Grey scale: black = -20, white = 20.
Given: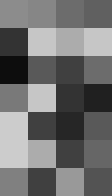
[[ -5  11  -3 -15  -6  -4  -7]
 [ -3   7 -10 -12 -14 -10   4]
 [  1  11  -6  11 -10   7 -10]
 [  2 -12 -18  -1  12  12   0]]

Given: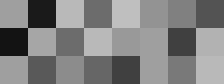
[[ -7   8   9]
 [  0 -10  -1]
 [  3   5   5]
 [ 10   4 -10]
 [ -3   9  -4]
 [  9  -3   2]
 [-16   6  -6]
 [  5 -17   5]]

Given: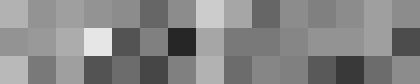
[[  2  -8   2]
 [  5   5  -3]
 [  2   3 -11]
 [  0   3  -6]
 [  2   1   0]
 [ -4  -1   1]
 [  6  -1  -3]
 [ 12   6   8]
 [  2 -14   0]
 [ -4   0  -9]
 [  2  -7  -3]
 [  3  16  -7]
 [  5   7   5]
 [  3   4  -1]
 [  8   3   9]]

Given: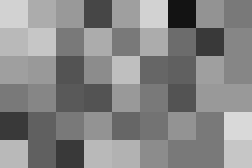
[[ -1   1   1   4  14  11]
 [  3 -11   5   4  -1  -1]
 [-17  -3  -5  -7   3  -1]
 [ 13   7  -4  -1  -2   2]
 [  5  -1  10   4  -4   8]
 [ -9   7   2  -7   3   9]
 [  4  -1  -7  -6  -1 -11]
 [  7  11   4   1  -5  -5]
 [ 13   9   5  -1 -11   9]]

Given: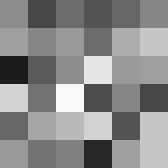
[[  1  11   5  -9  11  11]
 [ -4   7   4   1  -7   5]
 [ -7  -3  16  -8  13 -14]
 [ -3   4   2  19   9   0]
 [ -9   1  -6  -2   6  -2]
 [  2   5 -16  13  -4   4]]

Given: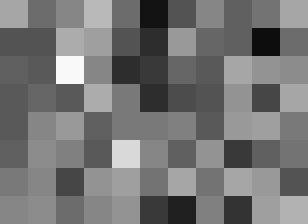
[[  6  -3   2   6  -1  -2  -7   8]
 [ -2 -18   3  -9   5  -5   4   5]
 [ -5  -5   6   3   4 -11   6 -12]
 [  1  -4  -6  -7  -6   3  -2   0]
 [ -7   4  -4  -8   0  -5   6 -15]
 [-17 -13 -11 -13  -1   1  -2 -11]
 [ -3  -7 -13  -1  -1  14   5   3]
 [  9   5   1   7  -5  -6   3   1]
 [  1   7  19  -6   4   0  -9  -3]
 [ -3  -7  -6  -4   1   2   1   2]
 [  6  -7  -5  -6  -6  -5  -1   1]]
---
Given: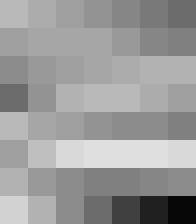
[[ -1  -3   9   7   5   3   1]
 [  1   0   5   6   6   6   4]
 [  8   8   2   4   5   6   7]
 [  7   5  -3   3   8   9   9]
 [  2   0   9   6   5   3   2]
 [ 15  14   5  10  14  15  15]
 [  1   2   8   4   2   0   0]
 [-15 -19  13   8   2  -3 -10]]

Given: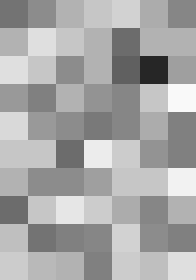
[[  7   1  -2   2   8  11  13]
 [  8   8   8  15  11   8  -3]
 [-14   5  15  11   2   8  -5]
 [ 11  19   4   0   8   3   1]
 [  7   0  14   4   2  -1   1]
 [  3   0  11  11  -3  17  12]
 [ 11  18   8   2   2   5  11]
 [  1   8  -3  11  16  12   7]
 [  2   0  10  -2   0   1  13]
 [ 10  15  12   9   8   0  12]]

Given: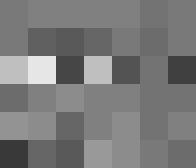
[[ -2  -1  -1   0   0   0   0]
 [ -3  -1  -1  -5  -6  -4  -1]
 [ -2 -10  10  16  -9  10  -7]
 [ -2  -2  -3   0   2   0   0]
 [ -2   0   3   2  -4   0   2]
 [ -1  -3 -11  -4  -6   4   2]]

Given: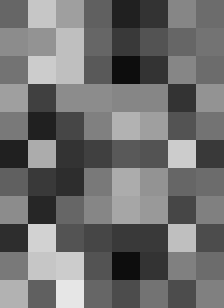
[[  1  -3  -4  11   5  -5 -15 -12]
 [ -4  -2   2   3  10  -4 -11  -7]
 [  1  -3  -2  12  10  -6 -18 -12]
 [-12   3   5 -10   2   2   1   1]
 [ -7  -2  -1 -15  -9   0   8   5]
 [ 12 -11 -15   7 -12 -10  -6  -7]
 [ -4  -3  -5 -11 -13  -1   7   3]
 [ -9   0   2 -14  -4   1   6   4]
 [ 10  -8 -13  13  -7  -9 -11 -11]
 [  0  -3  -1  11  12  -7 -18 -12]
 [ -8   0   8  -5  16  -4  -8  -2]]

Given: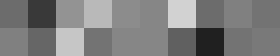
[[  0  -2  -3 -11   3   9   2   1  13  -3]
 [ -2  -1   0  -4  11  -2   1   1  -5 -15]]

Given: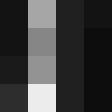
[[-15 -17 -17   6]
 [-15 -18 -17   1]
 [-15 -18 -16   3]
 [-15 -18 -13  17]]
